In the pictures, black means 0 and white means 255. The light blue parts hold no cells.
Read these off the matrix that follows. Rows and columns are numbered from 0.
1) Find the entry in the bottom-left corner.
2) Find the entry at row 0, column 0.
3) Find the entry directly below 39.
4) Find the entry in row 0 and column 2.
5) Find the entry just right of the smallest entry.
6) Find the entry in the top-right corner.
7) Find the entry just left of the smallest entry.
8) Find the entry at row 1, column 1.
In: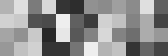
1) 152
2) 179
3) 52
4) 123
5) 231
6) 96
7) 201
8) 201

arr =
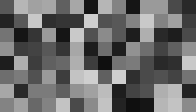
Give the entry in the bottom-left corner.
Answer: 131
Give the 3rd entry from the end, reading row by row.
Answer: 182
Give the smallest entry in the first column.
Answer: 29
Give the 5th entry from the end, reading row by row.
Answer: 15
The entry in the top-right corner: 41
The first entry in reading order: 88
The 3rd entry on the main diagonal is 53
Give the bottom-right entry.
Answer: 139
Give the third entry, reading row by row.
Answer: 161
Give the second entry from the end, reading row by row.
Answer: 195
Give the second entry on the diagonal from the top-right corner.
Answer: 161
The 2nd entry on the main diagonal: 88
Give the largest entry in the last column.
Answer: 201
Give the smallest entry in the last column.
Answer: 35

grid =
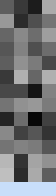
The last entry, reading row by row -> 94
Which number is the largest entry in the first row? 170
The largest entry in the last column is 176
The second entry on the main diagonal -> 43
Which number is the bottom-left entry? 191
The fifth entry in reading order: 152
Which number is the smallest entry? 7
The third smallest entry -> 28
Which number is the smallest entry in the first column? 36
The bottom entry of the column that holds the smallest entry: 170
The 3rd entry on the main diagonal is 109
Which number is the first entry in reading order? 94
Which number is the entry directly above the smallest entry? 152
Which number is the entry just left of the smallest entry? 109
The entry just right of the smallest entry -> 65

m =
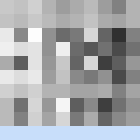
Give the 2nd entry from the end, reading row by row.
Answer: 137
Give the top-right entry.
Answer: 179
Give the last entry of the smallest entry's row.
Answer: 129
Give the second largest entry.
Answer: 245
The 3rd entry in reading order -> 208
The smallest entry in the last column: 113
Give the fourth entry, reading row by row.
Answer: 179
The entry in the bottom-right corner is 157
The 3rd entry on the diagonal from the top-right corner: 100
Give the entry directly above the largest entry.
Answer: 200
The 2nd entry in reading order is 194
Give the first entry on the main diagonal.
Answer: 200
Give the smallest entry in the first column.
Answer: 171
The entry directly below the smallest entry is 74
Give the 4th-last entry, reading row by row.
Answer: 171
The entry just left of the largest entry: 137
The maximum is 253
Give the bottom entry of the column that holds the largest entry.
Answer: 208
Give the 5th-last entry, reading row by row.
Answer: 121
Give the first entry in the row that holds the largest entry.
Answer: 233

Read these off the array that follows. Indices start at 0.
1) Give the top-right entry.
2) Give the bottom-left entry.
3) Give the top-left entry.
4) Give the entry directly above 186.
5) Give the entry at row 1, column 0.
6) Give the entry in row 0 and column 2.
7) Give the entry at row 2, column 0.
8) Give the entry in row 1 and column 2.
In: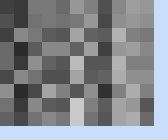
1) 151
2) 98
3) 64
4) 98
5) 80
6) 120
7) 64
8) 114

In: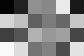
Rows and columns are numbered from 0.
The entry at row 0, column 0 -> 3
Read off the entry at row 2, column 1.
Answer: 84
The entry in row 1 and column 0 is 213
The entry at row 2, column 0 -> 63
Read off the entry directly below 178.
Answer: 116
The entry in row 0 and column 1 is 33
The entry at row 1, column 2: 96

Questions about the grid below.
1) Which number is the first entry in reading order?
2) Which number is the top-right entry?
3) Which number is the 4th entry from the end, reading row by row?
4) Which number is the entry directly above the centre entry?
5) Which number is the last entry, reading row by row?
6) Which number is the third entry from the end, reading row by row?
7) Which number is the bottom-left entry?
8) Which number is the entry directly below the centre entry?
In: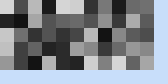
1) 213
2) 112
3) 128
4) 106
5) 166
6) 213
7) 151
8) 158
